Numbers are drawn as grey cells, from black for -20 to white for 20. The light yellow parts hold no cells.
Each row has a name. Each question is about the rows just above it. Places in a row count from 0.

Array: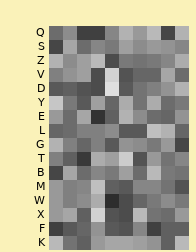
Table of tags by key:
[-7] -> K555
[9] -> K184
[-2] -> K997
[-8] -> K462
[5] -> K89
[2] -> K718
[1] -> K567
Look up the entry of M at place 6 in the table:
K567
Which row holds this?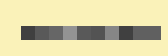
F
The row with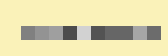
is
V

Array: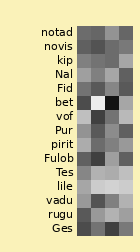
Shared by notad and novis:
[-3]
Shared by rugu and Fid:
[-6]
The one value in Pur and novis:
[-5]
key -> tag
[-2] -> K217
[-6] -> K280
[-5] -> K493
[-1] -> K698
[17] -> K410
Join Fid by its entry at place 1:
K280
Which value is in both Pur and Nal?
[-5]
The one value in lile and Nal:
[6]
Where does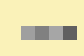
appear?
Nal

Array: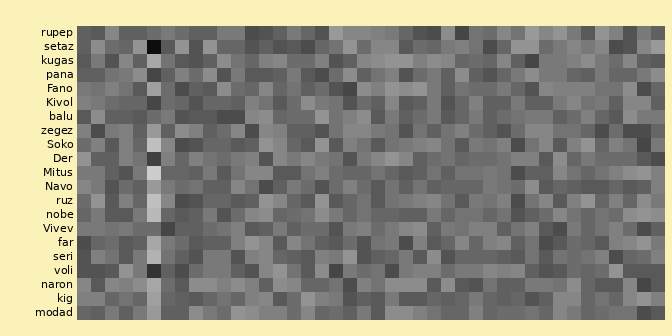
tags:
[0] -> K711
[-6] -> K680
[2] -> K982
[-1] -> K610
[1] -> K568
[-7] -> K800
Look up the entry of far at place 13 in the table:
K568
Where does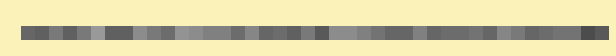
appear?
modad
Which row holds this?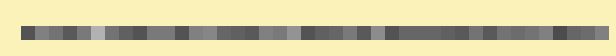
seri
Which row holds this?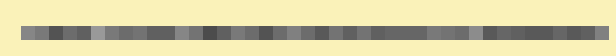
Navo

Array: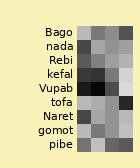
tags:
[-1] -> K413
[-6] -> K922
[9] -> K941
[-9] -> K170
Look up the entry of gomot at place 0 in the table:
K941
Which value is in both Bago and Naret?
[9]
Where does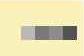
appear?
Bago

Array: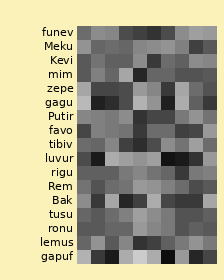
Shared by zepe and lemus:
[1]
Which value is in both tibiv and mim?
[-4]
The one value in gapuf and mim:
[-14]
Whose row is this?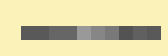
ronu
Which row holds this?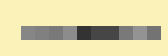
Putir

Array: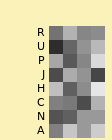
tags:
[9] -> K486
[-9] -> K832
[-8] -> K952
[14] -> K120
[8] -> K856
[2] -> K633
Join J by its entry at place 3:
K832
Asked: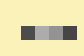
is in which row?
J
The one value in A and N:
[4]
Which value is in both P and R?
[1]

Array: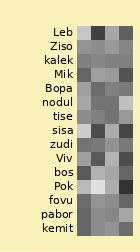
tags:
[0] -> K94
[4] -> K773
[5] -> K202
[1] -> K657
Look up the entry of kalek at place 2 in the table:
K94
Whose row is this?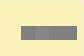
kalek
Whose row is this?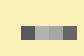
bos

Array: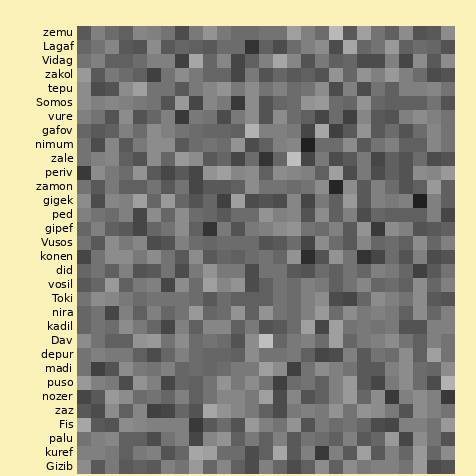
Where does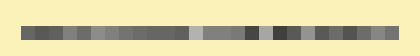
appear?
gafov
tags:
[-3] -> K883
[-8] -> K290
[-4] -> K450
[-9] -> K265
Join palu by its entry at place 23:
K265
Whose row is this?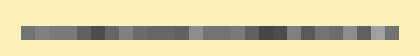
depur
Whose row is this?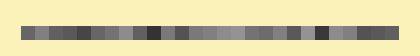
gipef

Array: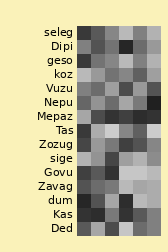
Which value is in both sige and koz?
[5]
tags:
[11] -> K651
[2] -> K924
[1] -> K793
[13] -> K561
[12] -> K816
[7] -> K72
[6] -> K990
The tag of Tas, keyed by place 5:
K816
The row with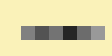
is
Dipi
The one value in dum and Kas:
[-13]
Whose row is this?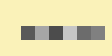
Ded

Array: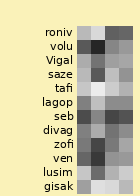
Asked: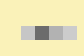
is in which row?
lusim
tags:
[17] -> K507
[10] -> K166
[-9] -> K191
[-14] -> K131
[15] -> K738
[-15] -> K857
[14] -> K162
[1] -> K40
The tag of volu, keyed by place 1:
K131

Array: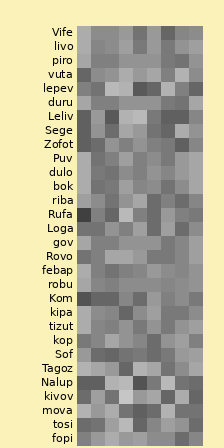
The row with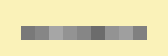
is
kop
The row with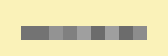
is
Loga
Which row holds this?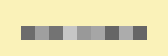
kivov
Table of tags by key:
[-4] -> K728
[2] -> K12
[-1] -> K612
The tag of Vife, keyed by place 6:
K728
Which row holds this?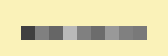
Rufa
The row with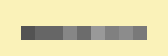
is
Kom

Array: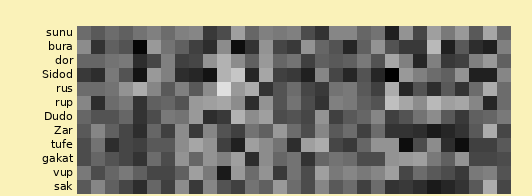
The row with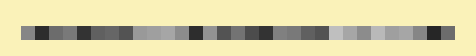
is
rup
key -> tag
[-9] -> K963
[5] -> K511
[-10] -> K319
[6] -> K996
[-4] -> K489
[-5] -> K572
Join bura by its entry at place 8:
K319
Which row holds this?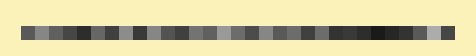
sak

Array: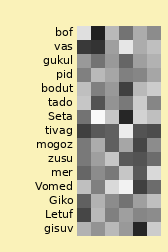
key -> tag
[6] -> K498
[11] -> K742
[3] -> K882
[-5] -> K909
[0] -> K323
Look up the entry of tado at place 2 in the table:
K882
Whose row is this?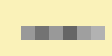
gukul
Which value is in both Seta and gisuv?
[-14]
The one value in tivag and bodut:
[-10]
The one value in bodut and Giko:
[10]
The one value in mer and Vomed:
[14]
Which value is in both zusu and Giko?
[5]

